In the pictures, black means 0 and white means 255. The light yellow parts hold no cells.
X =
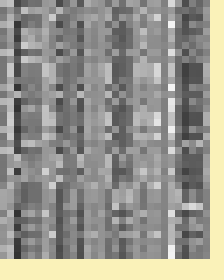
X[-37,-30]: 182
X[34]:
[144, 157, 59, 131, 154, 130, 157, 130, 88, 125, 135, 83, 147, 133, 147, 111, 132, 90, 117, 145, 137, 142, 139, 129, 184, 114, 112, 146, 157, 131]
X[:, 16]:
[154, 96, 103, 143, 93, 108, 100, 157, 100, 88, 89, 94, 132, 98, 154, 99, 89, 89, 148, 89, 115, 156, 99, 96, 89, 95, 107, 168, 168, 195, 99, 179, 130, 122, 132, 147, 119]
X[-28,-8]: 214
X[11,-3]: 85
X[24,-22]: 113
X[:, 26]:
[77, 112, 70, 81, 83, 101, 130, 79, 128, 64, 64, 71, 81, 92, 80, 75, 64, 64, 80, 64, 161, 78, 90, 95, 67, 100, 70, 99, 99, 193, 74, 105, 113, 71, 112, 81, 79]
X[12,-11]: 152
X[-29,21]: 141
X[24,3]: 155
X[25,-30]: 116
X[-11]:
[133, 180, 130, 100, 110, 112, 154, 206, 103, 110, 130, 136, 157, 175, 148, 160, 107, 155, 142, 171, 124, 174, 207, 133, 172, 136, 70, 91, 83, 144]
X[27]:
[166, 160, 118, 96, 111, 111, 146, 154, 86, 118, 155, 112, 150, 153, 144, 117, 168, 157, 180, 151, 115, 149, 153, 132, 168, 180, 99, 139, 110, 129]
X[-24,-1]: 155
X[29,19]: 143
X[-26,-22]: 137
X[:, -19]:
[88, 131, 144, 80, 103, 86, 113, 85, 113, 107, 108, 143, 79, 184, 82, 81, 108, 111, 81, 105, 97, 86, 184, 173, 93, 159, 136, 112, 113, 98, 81, 97, 84, 120, 83, 80, 78]
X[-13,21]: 157
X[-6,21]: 146
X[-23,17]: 99
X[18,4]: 121
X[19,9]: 108
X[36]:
[150, 183, 51, 120, 145, 122, 172, 134, 79, 113, 132, 78, 162, 135, 154, 111, 119, 86, 115, 151, 139, 147, 145, 127, 242, 110, 79, 125, 122, 133]
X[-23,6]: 154
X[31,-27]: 98
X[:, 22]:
[160, 147, 210, 147, 155, 141, 141, 154, 141, 214, 215, 195, 145, 168, 151, 151, 216, 228, 148, 210, 137, 156, 169, 163, 177, 157, 207, 153, 153, 137, 151, 147, 139, 195, 139, 149, 145]
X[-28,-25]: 125
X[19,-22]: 119
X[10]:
[118, 199, 71, 130, 123, 124, 195, 177, 117, 108, 120, 108, 160, 146, 164, 188, 89, 96, 108, 181, 178, 172, 215, 130, 194, 105, 64, 82, 81, 171]
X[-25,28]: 124
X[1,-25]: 165
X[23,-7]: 141
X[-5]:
[144, 157, 59, 131, 154, 130, 157, 130, 88, 126, 133, 84, 147, 133, 147, 111, 130, 90, 117, 145, 137, 142, 139, 128, 184, 113, 113, 147, 158, 131]
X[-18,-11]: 179

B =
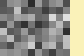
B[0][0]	84
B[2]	[138, 119, 163, 153, 172, 102, 109, 216, 134, 224]
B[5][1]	186
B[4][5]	106
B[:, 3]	[125, 80, 153, 49, 153, 125, 154, 129]
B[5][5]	112
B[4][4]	85
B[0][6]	92
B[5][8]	131
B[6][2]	143
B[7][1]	140
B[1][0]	90
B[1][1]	97
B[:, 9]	[77, 134, 224, 107, 48, 191, 189, 112]
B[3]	[75, 148, 83, 49, 117, 54, 81, 136, 186, 107]
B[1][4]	99
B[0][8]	152
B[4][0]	192

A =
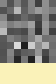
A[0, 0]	134
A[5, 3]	96
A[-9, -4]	132
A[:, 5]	[63, 155, 75, 62, 50, 167, 142, 149, 188]
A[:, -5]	[87, 96, 104, 133, 73, 96, 30, 94, 118]
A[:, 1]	[82, 105, 70, 126, 79, 128, 92, 133, 125]
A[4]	[186, 79, 83, 73, 135, 50, 145, 65]
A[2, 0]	134
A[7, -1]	117
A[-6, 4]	160
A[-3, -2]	182
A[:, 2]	[127, 184, 81, 141, 83, 112, 218, 70, 38]
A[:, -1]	[96, 127, 69, 107, 65, 117, 110, 117, 110]
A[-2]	[81, 133, 70, 94, 100, 149, 73, 117]
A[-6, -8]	156
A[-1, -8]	84
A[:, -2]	[143, 142, 134, 151, 145, 113, 182, 73, 56]
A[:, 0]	[134, 82, 134, 156, 186, 89, 85, 81, 84]

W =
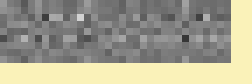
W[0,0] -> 152
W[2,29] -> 175
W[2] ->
[113, 130, 113, 121, 97, 134, 62, 170, 166, 97, 137, 210, 100, 143, 113, 111, 111, 139, 118, 153, 94, 140, 130, 96, 84, 123, 136, 108, 65, 175, 104, 94, 101]
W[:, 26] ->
[161, 150, 136, 96, 135, 54, 114, 123, 150]
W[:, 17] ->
[98, 101, 139, 134, 112, 165, 122, 129, 105]
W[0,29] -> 110
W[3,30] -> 127
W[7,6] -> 116
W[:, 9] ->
[105, 109, 97, 139, 121, 161, 136, 120, 111]
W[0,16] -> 114
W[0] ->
[152, 123, 115, 89, 123, 147, 116, 127, 120, 105, 104, 123, 155, 129, 116, 112, 114, 98, 131, 127, 104, 115, 107, 115, 122, 106, 161, 117, 111, 110, 108, 113, 110]
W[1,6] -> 118
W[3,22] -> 142
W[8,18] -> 133
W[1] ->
[144, 137, 128, 99, 122, 143, 118, 128, 125, 109, 109, 134, 143, 127, 120, 120, 110, 101, 122, 124, 106, 116, 113, 109, 116, 116, 150, 115, 107, 121, 107, 121, 112]
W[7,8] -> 132
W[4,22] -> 101
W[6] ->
[124, 131, 135, 134, 132, 110, 143, 103, 109, 136, 117, 99, 120, 118, 130, 143, 116, 122, 117, 106, 143, 122, 133, 130, 136, 126, 114, 129, 138, 111, 123, 143, 129]
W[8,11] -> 123
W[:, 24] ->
[122, 116, 84, 125, 130, 143, 136, 122, 124]
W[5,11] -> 90
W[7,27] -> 121
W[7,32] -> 122
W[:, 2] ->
[115, 128, 113, 141, 108, 134, 135, 107, 119]
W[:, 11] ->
[123, 134, 210, 118, 101, 90, 99, 132, 123]
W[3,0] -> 109
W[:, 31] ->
[113, 121, 94, 139, 111, 139, 143, 107, 119]
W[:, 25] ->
[106, 116, 123, 139, 115, 150, 126, 121, 112]
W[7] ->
[117, 109, 107, 119, 116, 132, 116, 136, 132, 120, 130, 132, 129, 123, 121, 99, 136, 129, 132, 139, 110, 122, 109, 125, 122, 121, 123, 121, 116, 129, 132, 107, 122]

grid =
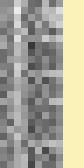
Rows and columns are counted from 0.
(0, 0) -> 138
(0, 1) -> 136
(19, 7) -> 110
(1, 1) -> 155
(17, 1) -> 99
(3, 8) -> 208
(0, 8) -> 155
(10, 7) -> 187
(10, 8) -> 191
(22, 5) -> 124
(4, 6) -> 132
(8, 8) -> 132
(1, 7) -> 183
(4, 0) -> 112
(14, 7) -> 185
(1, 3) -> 143
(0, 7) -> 110
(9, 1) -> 124
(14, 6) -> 118
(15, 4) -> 103
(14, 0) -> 163
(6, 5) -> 113
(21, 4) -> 89
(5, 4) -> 145
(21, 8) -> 165
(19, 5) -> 102
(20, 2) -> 170
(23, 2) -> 170
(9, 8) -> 142
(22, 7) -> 91
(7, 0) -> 108
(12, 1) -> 123
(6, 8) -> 152
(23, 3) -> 182
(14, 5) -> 147
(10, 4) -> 158
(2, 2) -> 201

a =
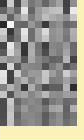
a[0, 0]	55
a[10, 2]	203
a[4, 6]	217
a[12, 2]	147
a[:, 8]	[162, 194, 160, 144, 154, 151, 130, 126, 104, 145, 132, 129, 94, 140, 134, 168, 141, 143]
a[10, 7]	157
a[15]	[77, 190, 119, 153, 131, 137, 116, 162, 168, 98, 175]
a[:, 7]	[136, 190, 171, 131, 146, 142, 134, 141, 99, 123, 157, 124, 94, 143, 122, 162, 123, 132]
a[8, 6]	117
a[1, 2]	106
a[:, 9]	[66, 71, 142, 103, 126, 118, 151, 165, 182, 87, 204, 162, 178, 159, 105, 98, 101, 111]
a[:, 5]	[136, 154, 156, 122, 166, 162, 115, 120, 135, 130, 152, 158, 124, 154, 130, 137, 129, 131]
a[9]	[61, 212, 88, 140, 134, 130, 83, 123, 145, 87, 114]
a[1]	[100, 146, 106, 229, 101, 154, 175, 190, 194, 71, 234]
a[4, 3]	229
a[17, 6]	96
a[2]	[176, 98, 153, 187, 125, 156, 190, 171, 160, 142, 195]
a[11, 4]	132
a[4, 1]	55
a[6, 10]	105
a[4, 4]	109
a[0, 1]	204
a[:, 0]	[55, 100, 176, 40, 206, 186, 69, 90, 164, 61, 229, 222, 130, 196, 76, 77, 78, 83]
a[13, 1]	84
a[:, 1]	[204, 146, 98, 246, 55, 80, 231, 215, 144, 212, 65, 65, 181, 84, 201, 190, 198, 195]
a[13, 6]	183

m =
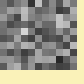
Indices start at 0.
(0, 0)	119
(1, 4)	139
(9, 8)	65
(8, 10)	138
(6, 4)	166
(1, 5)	99
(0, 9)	165
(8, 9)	91
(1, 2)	148
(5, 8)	75
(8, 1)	150
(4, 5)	65
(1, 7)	130
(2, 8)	196
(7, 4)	85
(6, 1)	165
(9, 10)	113
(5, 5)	143
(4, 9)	103
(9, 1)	158
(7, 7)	114
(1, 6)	110
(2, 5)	119
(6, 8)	103
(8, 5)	167
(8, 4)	144
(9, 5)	69
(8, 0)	146
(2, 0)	154
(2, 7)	147
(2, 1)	113

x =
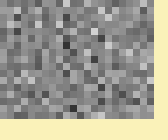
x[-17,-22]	142
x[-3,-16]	178
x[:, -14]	[102, 148, 153, 198, 102, 173, 153, 143, 168, 107, 148, 143, 127, 158, 127, 158, 97]
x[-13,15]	140
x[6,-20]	102
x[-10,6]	165
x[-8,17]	120
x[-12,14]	69
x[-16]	[157, 156, 189, 107, 149, 175, 112, 140, 148, 136, 136, 149, 119, 123, 198, 115, 180, 137, 148, 168, 93, 156]
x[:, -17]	[94, 175, 140, 196, 140, 150, 145, 104, 94, 89, 150, 124, 129, 140, 109, 140, 119]
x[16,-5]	120
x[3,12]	134
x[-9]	[161, 121, 146, 167, 132, 94, 156, 126, 168, 101, 124, 143, 153, 66, 137, 156, 121, 133, 160, 144, 158, 177]
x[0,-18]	128
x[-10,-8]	137
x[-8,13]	152
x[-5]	[112, 129, 96, 133, 116, 129, 134, 151, 127, 129, 100, 126, 168, 163, 69, 156, 97, 130, 121, 125, 163, 102]
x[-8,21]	129
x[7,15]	148
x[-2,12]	168
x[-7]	[116, 137, 102, 184, 144, 150, 134, 126, 148, 79, 166, 143, 100, 146, 110, 165, 160, 164, 129, 111, 108, 129]
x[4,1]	133
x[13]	[135, 172, 127, 112, 87, 140, 82, 146, 158, 108, 118, 123, 148, 123, 137, 165, 112, 79, 125, 178, 143, 124]
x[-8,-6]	92
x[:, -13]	[200, 136, 72, 101, 143, 86, 51, 129, 101, 172, 79, 129, 129, 108, 143, 115, 172]
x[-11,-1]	150
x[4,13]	209
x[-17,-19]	112
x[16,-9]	175
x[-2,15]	152
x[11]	[169, 125, 177, 142, 193, 124, 143, 138, 143, 129, 166, 146, 109, 101, 177, 132, 170, 133, 140, 168, 128, 199]
